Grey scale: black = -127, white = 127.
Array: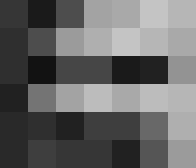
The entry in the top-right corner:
54
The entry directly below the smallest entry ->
-11
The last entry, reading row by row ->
27
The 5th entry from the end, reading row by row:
-73
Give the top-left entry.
-73
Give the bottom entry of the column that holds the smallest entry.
-65
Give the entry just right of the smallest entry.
-57
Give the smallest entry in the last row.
-94
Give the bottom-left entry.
-86
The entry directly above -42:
-23

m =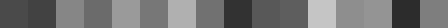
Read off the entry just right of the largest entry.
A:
14
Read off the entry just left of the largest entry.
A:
-33
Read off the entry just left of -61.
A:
-53
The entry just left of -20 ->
6
